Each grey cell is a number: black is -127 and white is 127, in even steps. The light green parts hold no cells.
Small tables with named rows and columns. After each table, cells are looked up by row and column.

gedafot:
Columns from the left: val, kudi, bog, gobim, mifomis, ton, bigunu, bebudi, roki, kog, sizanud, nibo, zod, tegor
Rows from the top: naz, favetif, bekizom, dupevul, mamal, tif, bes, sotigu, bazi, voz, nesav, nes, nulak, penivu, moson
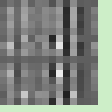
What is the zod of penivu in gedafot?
-30
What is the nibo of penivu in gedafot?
-48
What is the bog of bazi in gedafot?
-34
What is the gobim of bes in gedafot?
8
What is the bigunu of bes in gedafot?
23
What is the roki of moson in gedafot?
51
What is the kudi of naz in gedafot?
-13
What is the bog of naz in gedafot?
-27
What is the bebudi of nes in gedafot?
-42
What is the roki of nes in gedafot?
39
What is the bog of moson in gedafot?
-41
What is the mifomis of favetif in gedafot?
2
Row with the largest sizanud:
penivu

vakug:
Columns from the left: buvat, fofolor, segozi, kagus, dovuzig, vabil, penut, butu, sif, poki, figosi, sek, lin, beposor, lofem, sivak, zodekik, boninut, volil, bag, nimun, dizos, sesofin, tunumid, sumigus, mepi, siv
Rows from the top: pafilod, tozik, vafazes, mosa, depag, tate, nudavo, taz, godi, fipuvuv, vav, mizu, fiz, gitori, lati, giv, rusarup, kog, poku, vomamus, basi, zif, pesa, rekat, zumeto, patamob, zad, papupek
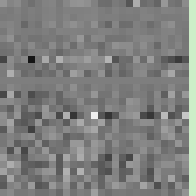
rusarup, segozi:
20
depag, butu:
-6
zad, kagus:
-15
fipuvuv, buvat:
-1
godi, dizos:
27
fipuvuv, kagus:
-15
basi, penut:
-31
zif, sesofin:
10
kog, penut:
-32
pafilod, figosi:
18
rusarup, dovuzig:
-32
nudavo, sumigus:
-5

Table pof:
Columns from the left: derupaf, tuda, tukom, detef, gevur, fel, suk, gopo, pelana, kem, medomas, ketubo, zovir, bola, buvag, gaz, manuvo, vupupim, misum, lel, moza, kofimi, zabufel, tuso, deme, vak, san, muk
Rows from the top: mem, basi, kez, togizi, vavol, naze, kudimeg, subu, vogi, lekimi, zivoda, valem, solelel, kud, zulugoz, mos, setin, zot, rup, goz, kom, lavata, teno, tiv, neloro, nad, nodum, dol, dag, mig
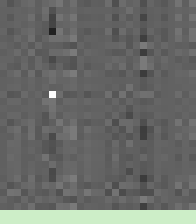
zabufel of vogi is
-30
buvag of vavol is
-33
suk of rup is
-18
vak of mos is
-26
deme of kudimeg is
-29
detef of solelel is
-31
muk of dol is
-36

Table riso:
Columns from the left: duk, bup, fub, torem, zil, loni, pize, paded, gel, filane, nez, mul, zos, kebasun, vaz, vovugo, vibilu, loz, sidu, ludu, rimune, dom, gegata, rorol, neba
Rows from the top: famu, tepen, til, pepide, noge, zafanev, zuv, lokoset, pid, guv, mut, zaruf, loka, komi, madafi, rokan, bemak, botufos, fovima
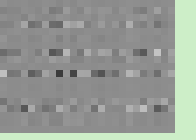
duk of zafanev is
20
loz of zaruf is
13
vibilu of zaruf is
12
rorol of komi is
13
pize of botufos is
17
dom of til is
13
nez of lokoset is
11
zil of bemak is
8
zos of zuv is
14
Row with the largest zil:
rokan

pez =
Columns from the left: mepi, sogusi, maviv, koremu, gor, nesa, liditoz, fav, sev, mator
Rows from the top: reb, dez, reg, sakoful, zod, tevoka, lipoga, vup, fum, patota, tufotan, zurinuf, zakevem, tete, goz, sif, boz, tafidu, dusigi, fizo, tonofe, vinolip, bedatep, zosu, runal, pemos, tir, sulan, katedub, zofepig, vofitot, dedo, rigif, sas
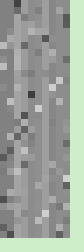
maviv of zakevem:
50
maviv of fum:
52
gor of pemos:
12
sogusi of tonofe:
1
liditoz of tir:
30
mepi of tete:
1
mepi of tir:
1
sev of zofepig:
-5
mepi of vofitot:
1
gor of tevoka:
12
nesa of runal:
15
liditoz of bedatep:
30
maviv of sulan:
36
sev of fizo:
13

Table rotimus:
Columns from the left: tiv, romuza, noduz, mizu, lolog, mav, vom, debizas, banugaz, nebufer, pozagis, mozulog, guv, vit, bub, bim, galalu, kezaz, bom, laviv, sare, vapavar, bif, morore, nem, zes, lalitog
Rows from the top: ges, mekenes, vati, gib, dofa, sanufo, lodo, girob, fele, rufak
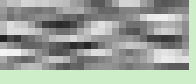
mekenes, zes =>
9
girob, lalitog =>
51
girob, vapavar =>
52
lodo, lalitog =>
14
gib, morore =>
49
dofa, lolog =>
74
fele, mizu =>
-28
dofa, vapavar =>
22

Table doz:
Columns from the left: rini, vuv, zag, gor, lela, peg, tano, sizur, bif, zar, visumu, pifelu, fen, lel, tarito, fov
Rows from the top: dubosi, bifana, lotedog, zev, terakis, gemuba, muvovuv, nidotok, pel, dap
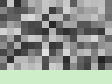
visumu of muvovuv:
15
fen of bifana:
37
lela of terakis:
-52
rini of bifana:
5
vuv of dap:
75
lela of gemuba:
75
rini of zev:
-14
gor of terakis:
-34
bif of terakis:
-60
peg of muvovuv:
-55
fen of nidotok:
61
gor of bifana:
-39
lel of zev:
-5

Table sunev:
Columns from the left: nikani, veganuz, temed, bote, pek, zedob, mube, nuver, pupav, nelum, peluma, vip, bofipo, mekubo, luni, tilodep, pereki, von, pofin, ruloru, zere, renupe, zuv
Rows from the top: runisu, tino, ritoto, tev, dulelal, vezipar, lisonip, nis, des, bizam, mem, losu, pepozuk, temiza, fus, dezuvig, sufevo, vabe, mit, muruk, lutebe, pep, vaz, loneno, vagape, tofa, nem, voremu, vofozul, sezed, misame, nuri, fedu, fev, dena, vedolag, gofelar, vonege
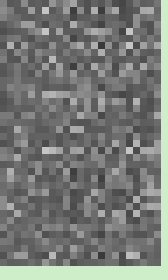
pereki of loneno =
-28
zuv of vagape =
-31
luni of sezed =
-49
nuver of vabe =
-16
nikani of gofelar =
-45
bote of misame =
-13
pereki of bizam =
-51
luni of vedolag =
-1
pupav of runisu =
-10
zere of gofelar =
-43
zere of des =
-47
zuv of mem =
-28
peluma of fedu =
18
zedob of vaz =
-41
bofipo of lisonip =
-27
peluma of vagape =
-64
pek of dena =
-30
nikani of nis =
-13
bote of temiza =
-23

